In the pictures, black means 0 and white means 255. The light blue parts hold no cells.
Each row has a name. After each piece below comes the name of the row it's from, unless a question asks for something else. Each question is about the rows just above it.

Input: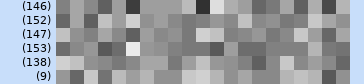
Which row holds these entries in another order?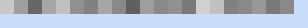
(147)
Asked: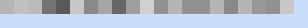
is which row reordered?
(9)
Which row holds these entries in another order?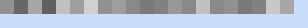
(152)
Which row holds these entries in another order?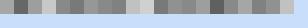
(147)

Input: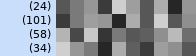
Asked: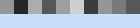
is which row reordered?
(24)
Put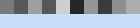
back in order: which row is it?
(101)
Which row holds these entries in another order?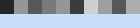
(24)
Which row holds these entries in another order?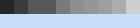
(101)

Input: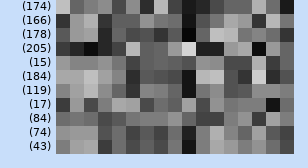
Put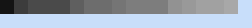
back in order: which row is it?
(17)
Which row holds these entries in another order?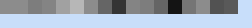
(119)
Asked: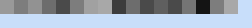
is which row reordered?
(43)
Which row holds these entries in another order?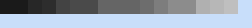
(174)

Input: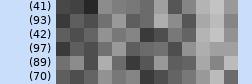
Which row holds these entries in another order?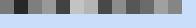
(41)
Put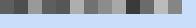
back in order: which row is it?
(93)
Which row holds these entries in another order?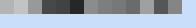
(41)
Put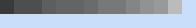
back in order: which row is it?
(70)
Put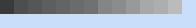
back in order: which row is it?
(89)

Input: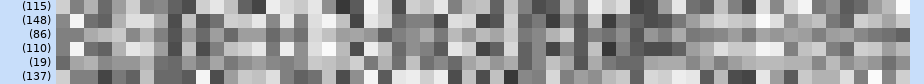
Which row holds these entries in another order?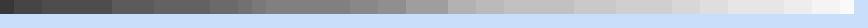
(115)
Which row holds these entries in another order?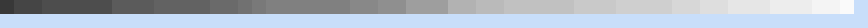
(110)
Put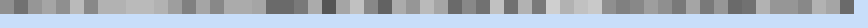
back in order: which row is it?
(19)

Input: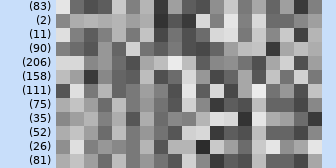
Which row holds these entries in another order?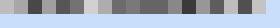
(81)
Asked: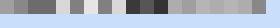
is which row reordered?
(2)
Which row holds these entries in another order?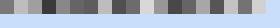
(158)
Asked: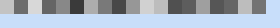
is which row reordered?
(52)
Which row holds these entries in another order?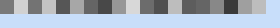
(158)

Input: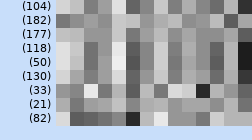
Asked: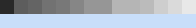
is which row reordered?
(82)
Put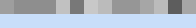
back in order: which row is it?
(177)
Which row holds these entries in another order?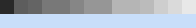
(33)

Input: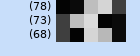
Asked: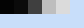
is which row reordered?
(73)
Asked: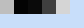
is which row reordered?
(78)
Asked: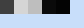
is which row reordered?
(78)
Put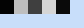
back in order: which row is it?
(78)
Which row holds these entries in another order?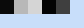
(68)
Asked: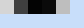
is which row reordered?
(78)

